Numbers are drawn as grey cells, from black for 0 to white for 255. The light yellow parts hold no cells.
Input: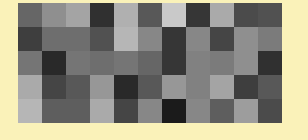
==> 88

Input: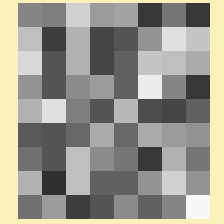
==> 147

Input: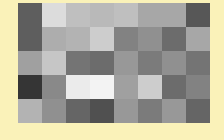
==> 130

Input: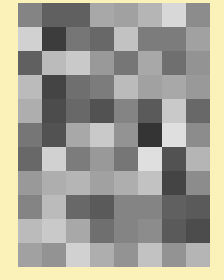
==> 76

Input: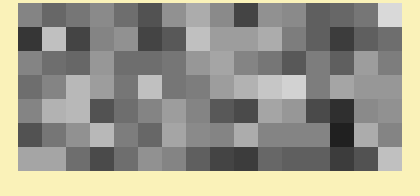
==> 132

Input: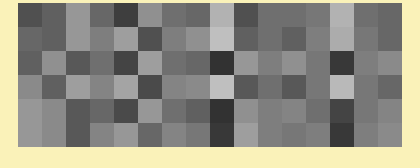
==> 132
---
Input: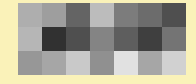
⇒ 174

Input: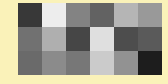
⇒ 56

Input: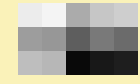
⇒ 236

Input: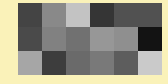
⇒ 68

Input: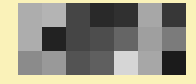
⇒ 173

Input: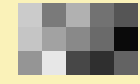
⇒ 203
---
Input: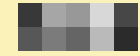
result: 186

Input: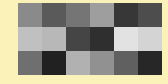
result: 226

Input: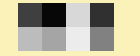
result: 236

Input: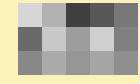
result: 207

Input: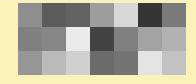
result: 163

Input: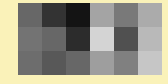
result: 80

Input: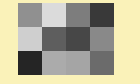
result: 71

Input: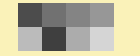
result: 172

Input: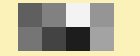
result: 29

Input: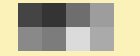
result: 219
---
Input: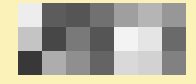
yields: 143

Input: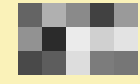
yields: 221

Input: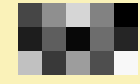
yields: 157

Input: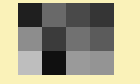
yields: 154

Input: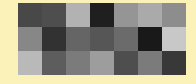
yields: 123

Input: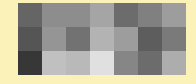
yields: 185
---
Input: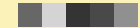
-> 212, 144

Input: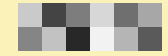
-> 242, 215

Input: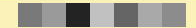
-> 193, 169

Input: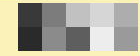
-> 237, 214

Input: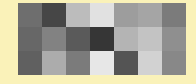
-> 231, 225

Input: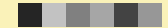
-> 194, 166

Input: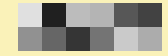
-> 224, 202

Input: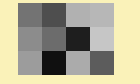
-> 198, 183

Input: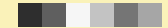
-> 246, 195
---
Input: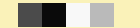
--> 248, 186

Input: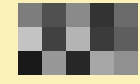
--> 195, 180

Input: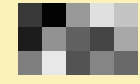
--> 232, 224

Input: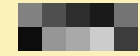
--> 204, 169

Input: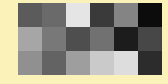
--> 229, 221

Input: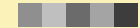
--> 191, 164

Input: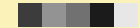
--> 231, 147

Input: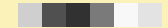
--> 248, 227

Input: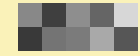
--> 215, 169
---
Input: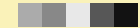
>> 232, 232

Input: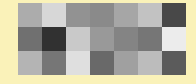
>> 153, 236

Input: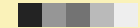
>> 115, 238

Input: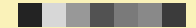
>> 82, 215

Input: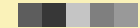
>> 197, 197

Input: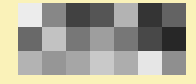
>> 158, 236

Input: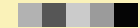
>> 203, 203
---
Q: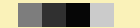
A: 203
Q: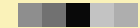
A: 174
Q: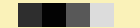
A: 220
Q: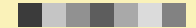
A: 130
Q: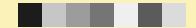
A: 219
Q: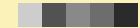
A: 43
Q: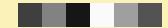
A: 83
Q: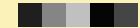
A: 69
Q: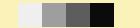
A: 11
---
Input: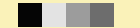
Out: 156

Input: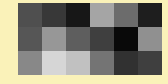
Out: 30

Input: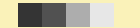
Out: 173

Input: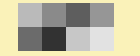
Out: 107

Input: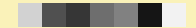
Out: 80

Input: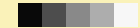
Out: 137
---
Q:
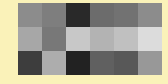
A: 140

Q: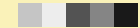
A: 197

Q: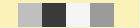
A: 191

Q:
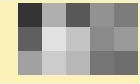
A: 52

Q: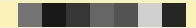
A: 116

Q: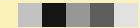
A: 194

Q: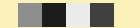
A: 142

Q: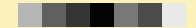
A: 182
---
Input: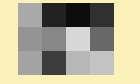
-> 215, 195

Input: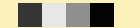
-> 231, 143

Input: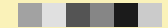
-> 224, 203

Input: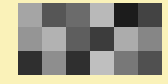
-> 191, 185

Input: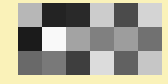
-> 249, 220

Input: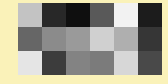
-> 242, 229

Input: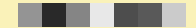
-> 232, 203
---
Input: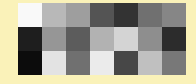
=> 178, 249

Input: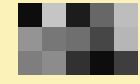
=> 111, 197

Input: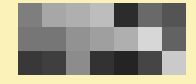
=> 159, 215

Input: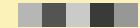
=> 202, 202

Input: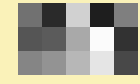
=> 169, 251

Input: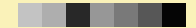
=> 151, 195

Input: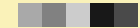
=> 204, 204

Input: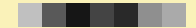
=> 68, 192
